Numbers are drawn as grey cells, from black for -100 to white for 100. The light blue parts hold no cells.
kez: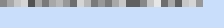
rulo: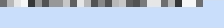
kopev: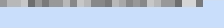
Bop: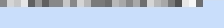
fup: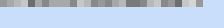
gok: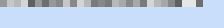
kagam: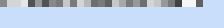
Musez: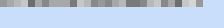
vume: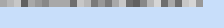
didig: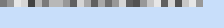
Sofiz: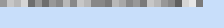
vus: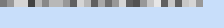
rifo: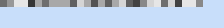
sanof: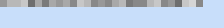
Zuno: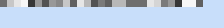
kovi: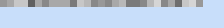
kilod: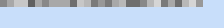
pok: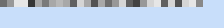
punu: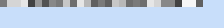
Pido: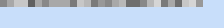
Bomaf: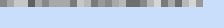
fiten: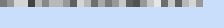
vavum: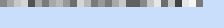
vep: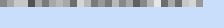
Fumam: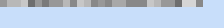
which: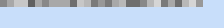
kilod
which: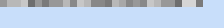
kopev
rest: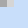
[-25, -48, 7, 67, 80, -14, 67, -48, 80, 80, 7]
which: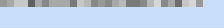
kovi
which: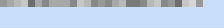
fup

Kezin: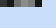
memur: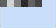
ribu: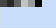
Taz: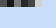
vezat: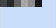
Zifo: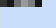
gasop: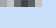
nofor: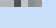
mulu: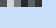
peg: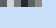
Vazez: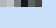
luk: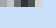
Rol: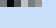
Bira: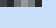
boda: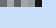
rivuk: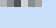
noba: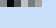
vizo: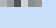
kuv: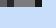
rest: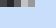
[-94]
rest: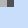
[53, 10, 20]

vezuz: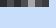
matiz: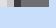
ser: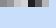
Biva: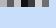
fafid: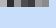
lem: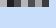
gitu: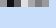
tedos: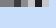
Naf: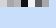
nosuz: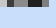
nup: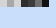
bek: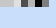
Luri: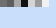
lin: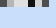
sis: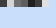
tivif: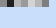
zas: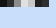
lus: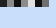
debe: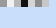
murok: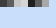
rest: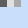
[-1, 21]
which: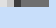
matiz
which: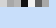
Naf
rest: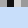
[89]
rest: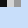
[89]

